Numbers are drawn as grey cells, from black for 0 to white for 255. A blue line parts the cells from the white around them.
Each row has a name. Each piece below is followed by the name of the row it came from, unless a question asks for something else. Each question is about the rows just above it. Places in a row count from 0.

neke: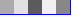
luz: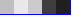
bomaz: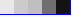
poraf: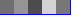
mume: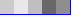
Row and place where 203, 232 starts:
mume, 0
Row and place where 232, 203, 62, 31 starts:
luz, 1
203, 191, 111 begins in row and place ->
bomaz, 1
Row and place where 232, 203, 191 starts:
bomaz, 0
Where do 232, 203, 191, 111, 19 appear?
bomaz

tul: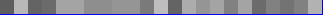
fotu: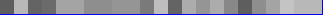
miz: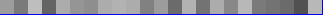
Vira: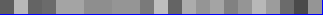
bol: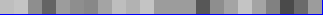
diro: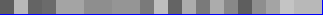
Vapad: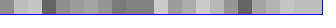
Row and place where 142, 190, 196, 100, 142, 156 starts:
Vapad, 0
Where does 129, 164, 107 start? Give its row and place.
tul, 16
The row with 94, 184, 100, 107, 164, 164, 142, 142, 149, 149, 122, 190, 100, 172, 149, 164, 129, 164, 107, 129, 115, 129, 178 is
tul
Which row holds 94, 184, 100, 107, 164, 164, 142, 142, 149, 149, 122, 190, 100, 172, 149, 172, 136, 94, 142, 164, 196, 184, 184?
fotu
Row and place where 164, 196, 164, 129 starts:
bol, 16

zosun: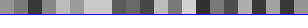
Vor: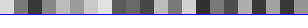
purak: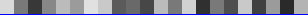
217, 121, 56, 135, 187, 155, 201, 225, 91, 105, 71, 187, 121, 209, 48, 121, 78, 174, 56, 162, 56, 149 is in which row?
Vor
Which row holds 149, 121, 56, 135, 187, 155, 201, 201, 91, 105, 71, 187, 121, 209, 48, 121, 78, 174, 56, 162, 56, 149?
zosun
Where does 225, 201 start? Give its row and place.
purak, 6

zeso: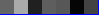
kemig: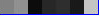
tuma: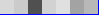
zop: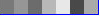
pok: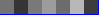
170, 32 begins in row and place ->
zeso, 1
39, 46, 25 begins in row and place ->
kemig, 3
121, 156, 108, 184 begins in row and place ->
pok, 2
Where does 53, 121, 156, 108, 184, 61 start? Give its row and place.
pok, 1

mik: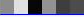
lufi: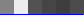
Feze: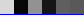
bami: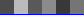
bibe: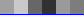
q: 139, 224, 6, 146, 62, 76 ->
mik
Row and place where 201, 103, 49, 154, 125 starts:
bibe, 1
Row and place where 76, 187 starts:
bami, 0
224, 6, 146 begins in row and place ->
mik, 1
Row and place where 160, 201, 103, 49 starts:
bibe, 0

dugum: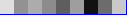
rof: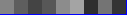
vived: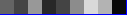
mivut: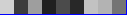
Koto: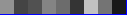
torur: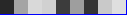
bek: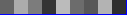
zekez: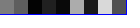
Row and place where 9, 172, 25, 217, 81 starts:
zekez, 4
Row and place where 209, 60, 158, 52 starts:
torur, 3
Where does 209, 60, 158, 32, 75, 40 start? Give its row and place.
mivut, 0

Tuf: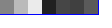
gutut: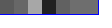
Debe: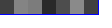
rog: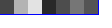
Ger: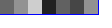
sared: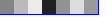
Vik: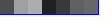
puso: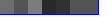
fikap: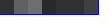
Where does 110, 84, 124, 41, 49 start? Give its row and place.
puso, 0
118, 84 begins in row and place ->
rog, 5
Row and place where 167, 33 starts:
gutut, 2

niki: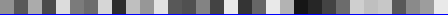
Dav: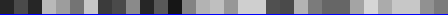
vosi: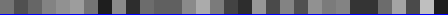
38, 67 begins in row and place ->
niki, 22
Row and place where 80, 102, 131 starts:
vosi, 1
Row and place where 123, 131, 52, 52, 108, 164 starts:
vosi, 23
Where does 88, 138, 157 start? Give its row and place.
niki, 28

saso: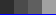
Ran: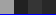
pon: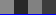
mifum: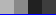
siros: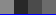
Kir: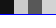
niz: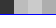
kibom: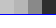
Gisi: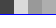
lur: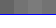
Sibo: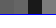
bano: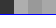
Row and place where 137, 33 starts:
mifum, 1
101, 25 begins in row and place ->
Sibo, 1
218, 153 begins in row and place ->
Gisi, 1
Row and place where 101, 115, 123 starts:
lur, 0
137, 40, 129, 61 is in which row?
pon
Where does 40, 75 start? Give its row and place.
siros, 1

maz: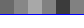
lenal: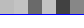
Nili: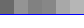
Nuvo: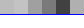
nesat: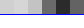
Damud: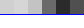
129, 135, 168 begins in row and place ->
Nili, 2
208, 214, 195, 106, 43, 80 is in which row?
Damud
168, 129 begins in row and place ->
maz, 2
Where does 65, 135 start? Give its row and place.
lenal, 4
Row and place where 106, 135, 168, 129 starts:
maz, 0
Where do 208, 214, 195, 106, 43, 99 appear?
nesat

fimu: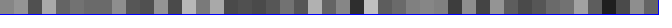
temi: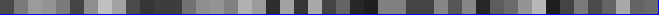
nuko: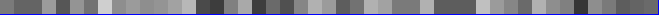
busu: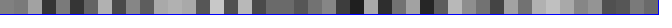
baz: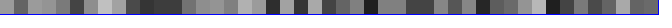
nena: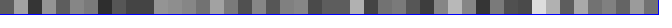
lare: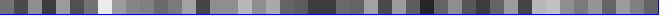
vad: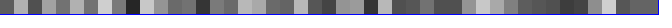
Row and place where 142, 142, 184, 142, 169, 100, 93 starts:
lare, 15
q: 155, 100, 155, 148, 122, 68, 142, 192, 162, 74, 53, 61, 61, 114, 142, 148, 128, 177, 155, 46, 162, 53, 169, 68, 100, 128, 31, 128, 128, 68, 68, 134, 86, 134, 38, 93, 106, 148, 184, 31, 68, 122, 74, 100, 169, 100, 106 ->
baz
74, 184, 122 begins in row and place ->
fimu, 12
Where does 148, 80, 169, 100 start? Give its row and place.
fimu, 1

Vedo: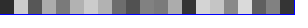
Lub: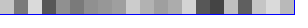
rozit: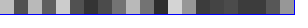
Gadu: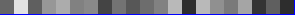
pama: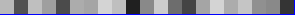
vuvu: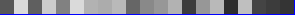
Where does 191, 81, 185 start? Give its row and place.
rozit, 0
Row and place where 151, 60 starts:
rozit, 13
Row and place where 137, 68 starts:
Gadu, 6
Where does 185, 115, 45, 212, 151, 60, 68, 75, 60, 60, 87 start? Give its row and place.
rozit, 9

